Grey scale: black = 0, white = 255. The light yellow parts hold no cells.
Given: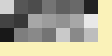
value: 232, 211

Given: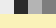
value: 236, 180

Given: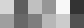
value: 248, 214

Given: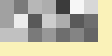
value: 246, 236

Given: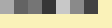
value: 200, 170

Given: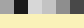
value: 215, 195

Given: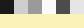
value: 250, 229

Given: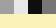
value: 231, 159

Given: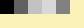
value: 216, 194

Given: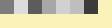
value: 220, 209
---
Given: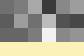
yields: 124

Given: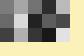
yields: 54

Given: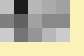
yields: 149

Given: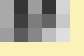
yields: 135

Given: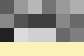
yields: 208

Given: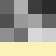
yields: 216

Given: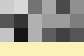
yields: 177
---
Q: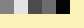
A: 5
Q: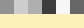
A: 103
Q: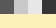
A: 54
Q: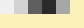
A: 167
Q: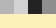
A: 142
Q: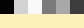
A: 60
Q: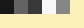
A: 134
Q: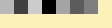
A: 126
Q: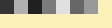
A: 153
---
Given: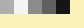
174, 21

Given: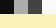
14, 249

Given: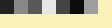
35, 157

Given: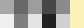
167, 208

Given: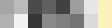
166, 218

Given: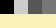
1, 119

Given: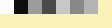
251, 179

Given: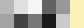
184, 202

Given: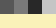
87, 197
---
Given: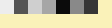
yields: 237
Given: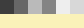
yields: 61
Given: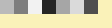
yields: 186
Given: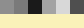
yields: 142
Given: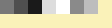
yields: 120
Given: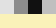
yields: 225
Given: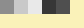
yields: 141
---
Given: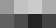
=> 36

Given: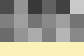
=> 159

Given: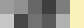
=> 90

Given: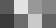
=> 202

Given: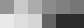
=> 44

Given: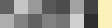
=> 208

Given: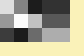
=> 88

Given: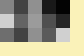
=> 79
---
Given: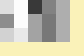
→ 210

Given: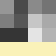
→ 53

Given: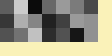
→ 82

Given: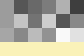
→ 166

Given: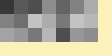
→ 163

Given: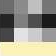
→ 69
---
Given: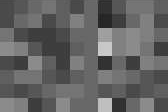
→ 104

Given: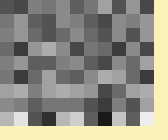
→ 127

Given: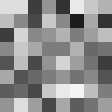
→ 61

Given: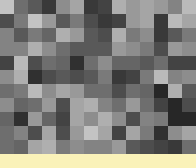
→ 89

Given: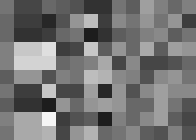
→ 70
